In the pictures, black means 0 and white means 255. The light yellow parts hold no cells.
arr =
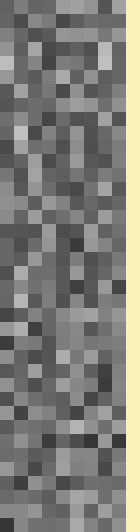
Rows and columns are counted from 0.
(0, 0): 98
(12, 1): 82
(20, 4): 89
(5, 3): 124
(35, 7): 111
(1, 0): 101
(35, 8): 143
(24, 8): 126
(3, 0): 147
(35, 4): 137
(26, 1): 102
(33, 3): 107
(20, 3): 123
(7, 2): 109
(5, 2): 91
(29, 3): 129
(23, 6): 87
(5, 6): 145
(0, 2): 101
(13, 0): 140
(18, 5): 125
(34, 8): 106
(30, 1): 117
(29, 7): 161
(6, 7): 98
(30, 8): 156
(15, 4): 111
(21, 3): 126
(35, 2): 107
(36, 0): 136
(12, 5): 118
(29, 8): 94
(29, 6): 132
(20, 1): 136
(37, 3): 111
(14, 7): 91
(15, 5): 134

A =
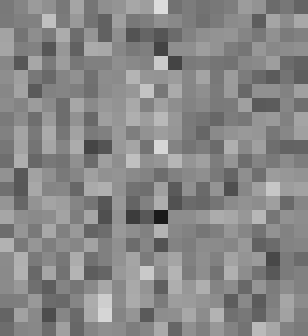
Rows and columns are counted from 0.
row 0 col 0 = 121
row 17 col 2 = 150
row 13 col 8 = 145
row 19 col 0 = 138
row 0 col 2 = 155
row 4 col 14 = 125
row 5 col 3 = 105
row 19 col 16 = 176
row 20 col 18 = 149
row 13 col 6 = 170
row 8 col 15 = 103
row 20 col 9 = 169
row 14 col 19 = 159
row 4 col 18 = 138
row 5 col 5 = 145
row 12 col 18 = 111
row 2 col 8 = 143
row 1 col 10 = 126
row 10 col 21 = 100
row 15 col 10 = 88
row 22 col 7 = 214
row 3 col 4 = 151
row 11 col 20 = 139
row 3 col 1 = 127
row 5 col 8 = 139
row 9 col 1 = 164
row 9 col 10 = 146
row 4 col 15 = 117
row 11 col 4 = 115
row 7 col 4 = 109
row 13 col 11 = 160
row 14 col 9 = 100
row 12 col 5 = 134
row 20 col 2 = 111
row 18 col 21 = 107
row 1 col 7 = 97
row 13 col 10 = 110
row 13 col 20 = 157
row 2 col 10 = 101

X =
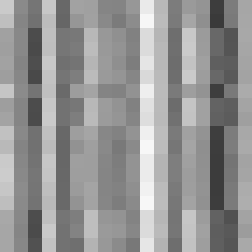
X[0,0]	202
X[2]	[161, 136, 76, 191, 118, 120, 184, 152, 144, 129, 219, 181, 110, 200, 155, 104, 84, 168]
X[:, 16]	[124, 122, 84, 85, 93, 89, 121, 94, 92, 124, 125, 116, 118, 122, 123, 81, 89, 86]
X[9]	[193, 137, 113, 192, 104, 158, 165, 135, 130, 147, 239, 189, 122, 161, 147, 62, 124, 168]
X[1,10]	246
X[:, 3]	[199, 188, 191, 190, 200, 194, 191, 199, 202, 192, 187, 198, 196, 190, 185, 191, 201, 194]
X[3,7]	153
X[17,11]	179
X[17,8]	139
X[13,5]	155
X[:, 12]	[124, 122, 110, 111, 109, 110, 122, 108, 113, 122, 118, 126, 126, 122, 119, 117, 118, 110]
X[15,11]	182
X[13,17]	172
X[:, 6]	[160, 161, 184, 188, 181, 187, 164, 184, 186, 165, 159, 158, 158, 164, 163, 190, 190, 179]
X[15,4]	117
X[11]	[202, 135, 115, 198, 103, 159, 158, 134, 125, 147, 235, 180, 126, 160, 144, 60, 116, 163]
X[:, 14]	[148, 143, 155, 156, 160, 157, 147, 161, 161, 147, 143, 144, 145, 147, 145, 156, 161, 158]
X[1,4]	102
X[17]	[166, 135, 81, 194, 114, 111, 179, 152, 139, 120, 230, 179, 110, 194, 158, 95, 86, 169]
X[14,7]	134
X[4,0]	162
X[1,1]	133
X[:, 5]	[162, 150, 120, 123, 116, 126, 157, 119, 126, 158, 146, 159, 158, 155, 147, 126, 131, 111]
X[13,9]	143
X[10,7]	137
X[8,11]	185

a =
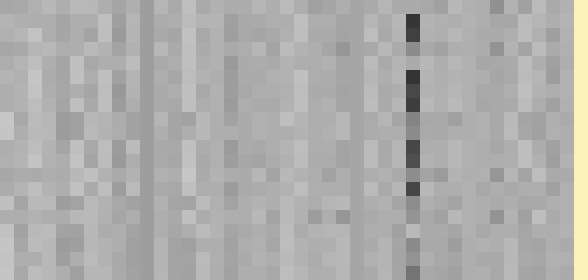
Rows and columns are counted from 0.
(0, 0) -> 167
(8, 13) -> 162
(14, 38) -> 169
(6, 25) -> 166
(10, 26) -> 186
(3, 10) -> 158
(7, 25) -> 166
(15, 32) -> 183
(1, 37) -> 187
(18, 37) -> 169
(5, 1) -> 177
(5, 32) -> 179
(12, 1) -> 172
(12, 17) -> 171
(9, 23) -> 176
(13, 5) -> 193
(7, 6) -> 169
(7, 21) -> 190
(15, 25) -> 166
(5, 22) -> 173
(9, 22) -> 173
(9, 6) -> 185
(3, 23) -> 166
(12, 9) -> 178
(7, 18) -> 171
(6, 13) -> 192
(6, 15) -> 177
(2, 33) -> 176
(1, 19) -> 175
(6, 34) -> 169
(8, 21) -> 180
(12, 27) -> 177
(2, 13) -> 193
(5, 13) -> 189
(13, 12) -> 168
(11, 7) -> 188
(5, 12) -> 167
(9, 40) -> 174
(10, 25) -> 166
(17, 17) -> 173

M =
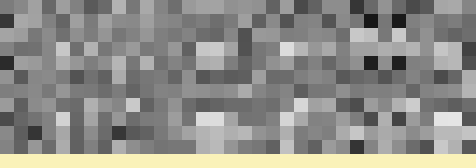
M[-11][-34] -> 124
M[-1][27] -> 173
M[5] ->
[147, 90, 135, 138, 124, 83, 113, 97, 172, 108, 119, 123, 101, 143, 86, 101, 92, 95, 159, 107, 108, 127, 136, 130, 89, 103, 109, 84, 110, 131, 116, 76, 102, 174]
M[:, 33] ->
[133, 108, 110, 66, 80, 174, 180, 109, 84, 195, 88]
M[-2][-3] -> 185
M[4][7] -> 142
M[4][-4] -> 131
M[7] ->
[155, 95, 139, 148, 113, 107, 176, 146, 134, 201, 98, 121, 146, 108, 93, 100, 108, 108, 116, 110, 136, 214, 161, 169, 96, 77, 156, 136, 177, 204, 114, 106, 94, 109]
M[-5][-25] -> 100
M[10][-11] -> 155
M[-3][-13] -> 169
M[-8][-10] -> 129
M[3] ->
[130, 111, 113, 135, 199, 111, 178, 119, 137, 154, 121, 127, 151, 97, 198, 202, 163, 82, 119, 127, 220, 182, 151, 169, 129, 161, 161, 174, 167, 179, 145, 197, 183, 66]
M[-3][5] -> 103
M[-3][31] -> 228
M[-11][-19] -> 163
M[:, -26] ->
[179, 139, 119, 137, 181, 172, 124, 134, 151, 55, 174]
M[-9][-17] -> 81
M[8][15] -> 220
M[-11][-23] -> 132
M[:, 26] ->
[105, 23, 191, 161, 30, 109, 128, 156, 76, 155, 132]
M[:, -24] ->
[169, 159, 150, 121, 178, 119, 117, 98, 123, 98, 126]
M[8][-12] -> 130
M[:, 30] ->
[89, 137, 145, 145, 131, 116, 131, 114, 125, 157, 81]
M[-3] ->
[75, 102, 115, 130, 210, 103, 164, 111, 151, 109, 123, 125, 157, 116, 219, 220, 164, 115, 116, 129, 213, 169, 130, 132, 156, 125, 76, 176, 68, 156, 125, 228, 229, 84]
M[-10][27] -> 119
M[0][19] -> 98
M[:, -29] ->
[129, 159, 143, 111, 150, 83, 123, 107, 103, 98, 97]
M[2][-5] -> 120
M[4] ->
[43, 159, 154, 135, 173, 150, 126, 142, 181, 119, 178, 113, 131, 116, 172, 176, 126, 100, 118, 145, 159, 111, 129, 103, 126, 144, 30, 143, 31, 128, 131, 177, 183, 80]

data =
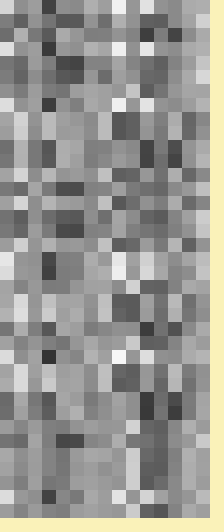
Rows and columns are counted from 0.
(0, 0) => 212
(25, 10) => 221
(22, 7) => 194
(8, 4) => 159
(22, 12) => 176
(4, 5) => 68
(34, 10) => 90
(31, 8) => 173
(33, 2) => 156
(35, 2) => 143
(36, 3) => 131
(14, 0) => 160
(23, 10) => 60
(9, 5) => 157
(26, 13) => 123
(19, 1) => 152
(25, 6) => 178
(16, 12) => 128
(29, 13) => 122
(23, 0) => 117
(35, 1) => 152
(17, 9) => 104
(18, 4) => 127
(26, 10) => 151
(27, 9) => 97
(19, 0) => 219
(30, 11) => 95
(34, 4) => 122
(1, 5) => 89
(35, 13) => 150
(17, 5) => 153
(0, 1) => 143
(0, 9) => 150
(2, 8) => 147
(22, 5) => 172
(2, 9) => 131
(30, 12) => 135
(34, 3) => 118
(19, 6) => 166

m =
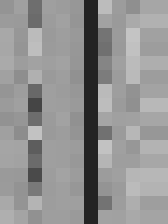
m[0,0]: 148
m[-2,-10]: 180
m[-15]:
[155, 154, 107, 156, 161, 149, 35, 162, 154, 170, 177, 177]
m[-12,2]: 162
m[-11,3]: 154
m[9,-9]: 154
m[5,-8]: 158
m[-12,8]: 160
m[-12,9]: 187
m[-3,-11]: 147
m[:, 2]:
[110, 107, 187, 190, 162, 176, 104, 69, 109, 194, 93, 107, 74, 121, 180, 145]
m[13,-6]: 35
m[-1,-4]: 161
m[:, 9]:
[143, 170, 196, 193, 187, 186, 146, 144, 161, 183, 151, 158, 182, 187, 174, 169]
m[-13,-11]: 149
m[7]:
[155, 160, 69, 159, 158, 154, 35, 189, 155, 144, 184, 184]
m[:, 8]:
[156, 154, 155, 154, 160, 156, 158, 155, 160, 155, 160, 158, 160, 155, 157, 161]
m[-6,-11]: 164
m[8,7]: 165
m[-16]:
[148, 160, 110, 159, 156, 151, 35, 188, 156, 143, 166, 166]
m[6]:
[149, 157, 104, 159, 156, 151, 35, 186, 158, 146, 163, 163]
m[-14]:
[168, 151, 187, 154, 158, 153, 35, 116, 155, 196, 161, 161]
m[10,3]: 159
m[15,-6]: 35
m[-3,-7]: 151
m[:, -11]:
[160, 154, 151, 149, 157, 142, 157, 160, 150, 141, 164, 162, 153, 147, 148, 164]
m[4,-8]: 162
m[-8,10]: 166
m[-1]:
[175, 164, 145, 158, 158, 154, 35, 162, 161, 169, 164, 164]
